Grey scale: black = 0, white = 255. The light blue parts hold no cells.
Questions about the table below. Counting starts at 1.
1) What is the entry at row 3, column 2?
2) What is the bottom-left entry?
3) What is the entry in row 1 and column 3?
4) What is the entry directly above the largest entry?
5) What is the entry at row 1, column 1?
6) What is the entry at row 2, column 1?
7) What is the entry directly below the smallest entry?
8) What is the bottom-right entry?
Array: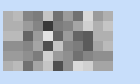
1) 186
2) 176
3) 133
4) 57
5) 176
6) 176
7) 227
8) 165

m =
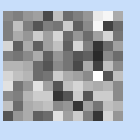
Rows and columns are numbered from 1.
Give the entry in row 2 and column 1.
127
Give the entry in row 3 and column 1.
127
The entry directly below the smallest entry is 65
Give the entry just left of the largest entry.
138
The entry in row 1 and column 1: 138
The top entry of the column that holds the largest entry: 234
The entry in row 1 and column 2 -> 127
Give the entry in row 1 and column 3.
150
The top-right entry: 171
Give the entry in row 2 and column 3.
127
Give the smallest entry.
42
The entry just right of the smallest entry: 138
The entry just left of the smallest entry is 96
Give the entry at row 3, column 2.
171
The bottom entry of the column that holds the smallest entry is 53
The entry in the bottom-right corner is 150

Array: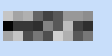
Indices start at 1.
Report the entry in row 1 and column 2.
164
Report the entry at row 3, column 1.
164
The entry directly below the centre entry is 78
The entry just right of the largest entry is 176
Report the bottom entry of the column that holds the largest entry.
208
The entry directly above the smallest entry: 197
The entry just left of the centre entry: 46
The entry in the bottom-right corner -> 119

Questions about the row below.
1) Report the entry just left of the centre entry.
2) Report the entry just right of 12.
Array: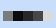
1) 12
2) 40

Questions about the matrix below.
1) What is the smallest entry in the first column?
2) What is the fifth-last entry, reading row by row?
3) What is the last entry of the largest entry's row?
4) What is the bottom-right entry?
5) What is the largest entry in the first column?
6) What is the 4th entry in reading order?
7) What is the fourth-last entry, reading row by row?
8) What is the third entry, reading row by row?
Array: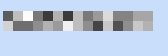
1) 92
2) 200
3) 166
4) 178
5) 210
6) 121
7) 81
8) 252

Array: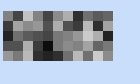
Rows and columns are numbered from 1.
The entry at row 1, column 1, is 130
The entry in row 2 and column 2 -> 163
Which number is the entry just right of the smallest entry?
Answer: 121
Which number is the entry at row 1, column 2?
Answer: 69
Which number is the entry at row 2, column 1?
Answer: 59
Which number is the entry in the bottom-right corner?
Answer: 139
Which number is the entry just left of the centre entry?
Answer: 69
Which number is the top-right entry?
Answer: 101
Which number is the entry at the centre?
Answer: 121
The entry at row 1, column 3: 194
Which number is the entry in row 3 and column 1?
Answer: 35
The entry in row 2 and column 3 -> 139
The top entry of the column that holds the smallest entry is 69
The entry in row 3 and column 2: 112

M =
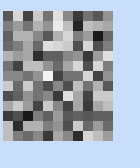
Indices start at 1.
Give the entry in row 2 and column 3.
115
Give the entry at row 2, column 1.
126
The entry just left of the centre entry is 243
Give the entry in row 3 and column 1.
97
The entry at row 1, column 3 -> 67
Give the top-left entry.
88
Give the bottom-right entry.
156
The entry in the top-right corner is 147
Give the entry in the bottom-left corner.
190
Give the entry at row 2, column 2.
156
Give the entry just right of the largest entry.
67
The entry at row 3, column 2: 178
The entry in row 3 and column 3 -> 178
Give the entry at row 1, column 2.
214
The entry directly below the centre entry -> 136
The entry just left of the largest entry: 147
